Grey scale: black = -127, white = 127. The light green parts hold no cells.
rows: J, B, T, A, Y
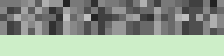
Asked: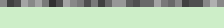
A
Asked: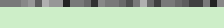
J

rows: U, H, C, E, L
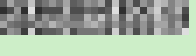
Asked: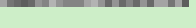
E
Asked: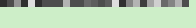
H
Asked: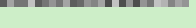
U

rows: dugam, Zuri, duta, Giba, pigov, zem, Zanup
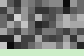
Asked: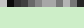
Zanup
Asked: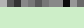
dugam
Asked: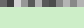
duta
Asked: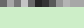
Giba

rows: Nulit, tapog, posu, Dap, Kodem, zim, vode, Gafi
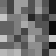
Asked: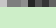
posu
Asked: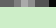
Dap
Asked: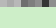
Gafi
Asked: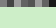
tapog
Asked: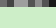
Nulit
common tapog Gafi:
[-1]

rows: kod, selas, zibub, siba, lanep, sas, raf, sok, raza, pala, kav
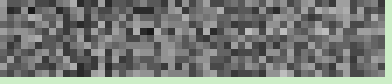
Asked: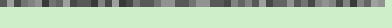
raza
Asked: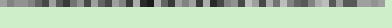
lanep

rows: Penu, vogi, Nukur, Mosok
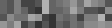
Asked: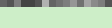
Penu
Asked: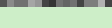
Nukur
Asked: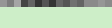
Mosok

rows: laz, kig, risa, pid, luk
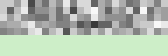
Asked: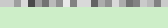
laz
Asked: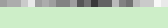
pid
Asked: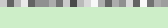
kig
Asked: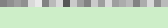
luk

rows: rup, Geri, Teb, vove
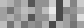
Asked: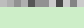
rup
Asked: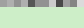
Teb
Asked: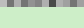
vove

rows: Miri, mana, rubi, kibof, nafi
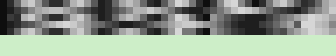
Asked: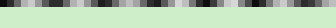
Miri
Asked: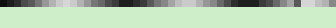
kibof
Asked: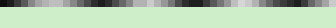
mana

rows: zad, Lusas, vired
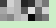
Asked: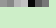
vired
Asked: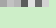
Lusas

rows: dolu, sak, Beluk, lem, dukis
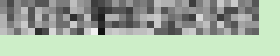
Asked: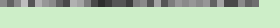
sak
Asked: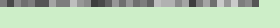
dolu

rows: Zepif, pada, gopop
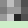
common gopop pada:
[25]
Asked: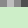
Zepif
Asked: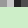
gopop
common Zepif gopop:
[-48]
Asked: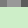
pada

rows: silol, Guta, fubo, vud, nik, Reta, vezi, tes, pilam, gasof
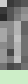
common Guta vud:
[10]
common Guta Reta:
[-14]
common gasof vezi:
[-14]
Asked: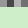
tes

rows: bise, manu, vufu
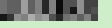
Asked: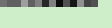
manu

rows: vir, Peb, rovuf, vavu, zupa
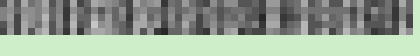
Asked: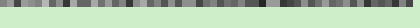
rovuf
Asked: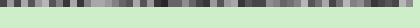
zupa
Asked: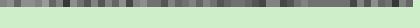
Peb
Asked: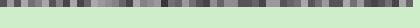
vir

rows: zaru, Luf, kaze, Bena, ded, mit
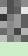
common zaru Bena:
[10]
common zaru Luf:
[-46]
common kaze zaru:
[-5]
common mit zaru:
[-5]
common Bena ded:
[10]

